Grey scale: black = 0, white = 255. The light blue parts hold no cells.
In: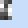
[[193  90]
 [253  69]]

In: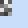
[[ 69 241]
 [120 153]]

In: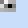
[[127 246]
 [219 123]]

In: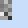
[[133 191]
 [120 138]]

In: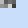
[[185  89]
 [148 134]]

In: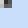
[[206  46]
 [189  96]]

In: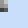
[[151 197]
 [144 159]]

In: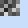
[[ 96  58]
 [ 74 166]]
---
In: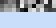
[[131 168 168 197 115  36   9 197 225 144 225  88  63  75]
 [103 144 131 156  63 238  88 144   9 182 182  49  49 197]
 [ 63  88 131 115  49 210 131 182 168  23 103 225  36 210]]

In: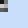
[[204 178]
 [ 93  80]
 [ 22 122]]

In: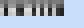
[[207  23 207 219  51  35 219 219  35 219  51 219  35 194  51  35]
 [194  35 194 207  67  51 207 207  51 219  51 207  51 194  51  35]
 [153  83 153 153  95  95 153 167  95 167  95 167  95 153  95  83]
 [124 111 140 140 124 124 140 124 111 140 124 140 111 124 124 111]]

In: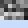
[[227 126  94 158 110 126  24]
 [158  40  94  40  94  78  40]
 [142 215 172 188 202 172  53]
 [ 78  65 202 126  94 142 142]
 [ 65 110 110  53 142 158 126]]

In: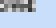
[[225 118 156  63 104  89  89  75 212]
 [104 172 156 156 130 172 212  63 172]
 [ 89 142 212 130 184 118 184  51 142]]

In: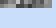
[[127 153 168 168  70  70  99  55  99 114 114 140 140]
 [ 85  99 140 127 195  85 153 127  85 114  85 153 140]]

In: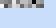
[[244  78 150 218 203 107 176 137 203 107  93]
 [150 137 122 230 122 189 189 164   6 164 150]]
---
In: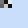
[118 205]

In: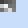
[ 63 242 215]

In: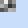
[140 140 179]

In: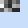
[195  90 139]

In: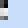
[85  7]

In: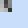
[177  83  48]

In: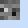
[ 78 121 133  18 123]

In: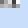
[116 194]
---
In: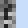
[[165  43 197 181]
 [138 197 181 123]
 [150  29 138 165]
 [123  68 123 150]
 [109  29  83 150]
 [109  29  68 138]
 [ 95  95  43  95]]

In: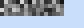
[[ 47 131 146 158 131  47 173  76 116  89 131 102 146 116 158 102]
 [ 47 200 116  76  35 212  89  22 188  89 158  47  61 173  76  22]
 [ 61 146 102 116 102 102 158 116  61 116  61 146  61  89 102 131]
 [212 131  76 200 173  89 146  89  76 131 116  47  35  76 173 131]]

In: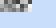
[[201  92 157  92  60 187 201  76]
 [133 172 145 119 157 107 187 232]
 [172 145 119 157 216  76 133 246]]

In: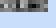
[[123 137 137 107  77  92 107  77  92 107 123  92]
 [153 137 123 123  61 167 153  77  92 107 123  92]
 [ 77 195 107 153  34 182 137  34   8  61 123 153]]

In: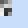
[[163 216 203]
 [ 94 124 179]
 [240  42 149]
 [228  55  67]]

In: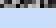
[[ 37 153 138 138   8 138  78 196 169 196   8 110  49  78]
 [181  62  22 181 153   8  62  49  94 181  37 153  22  37]]

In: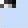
[[ 86 229 170  43]
 [245  57  30   2]]

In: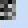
[[127  44 203 143]
 [188 114 188 102]
 [ 20  60 102 172]
 [ 20  60  74 156]
 [ 60  74   4  88]]
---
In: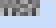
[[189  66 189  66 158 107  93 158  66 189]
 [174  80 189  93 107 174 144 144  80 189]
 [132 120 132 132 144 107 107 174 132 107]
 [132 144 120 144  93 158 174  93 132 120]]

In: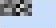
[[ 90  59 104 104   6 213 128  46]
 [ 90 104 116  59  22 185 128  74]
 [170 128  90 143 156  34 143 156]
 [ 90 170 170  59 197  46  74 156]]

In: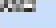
[[151  63 225 166 135 166 241 253 166]
 [196  91 182  91 182 105 182 151 121]
 [ 78 225  50 151 105 135  50  37 121]]

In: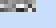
[[ 81 108 135 159  52  38 108 231  81]
 [135 120 159 147 135 147 120 147 172]
 [217 172 159 120 231 247 185  65 201]]

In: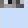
[[123 161 161 147  94  80]
 [109 216  26 135  65 187]]

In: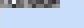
[[149 149 137  50 106 106 162 137  64 122 122  76  91 137 149]
 [122 178  91 240  91 122 162  91 106  76  64 137  76  50 106]]
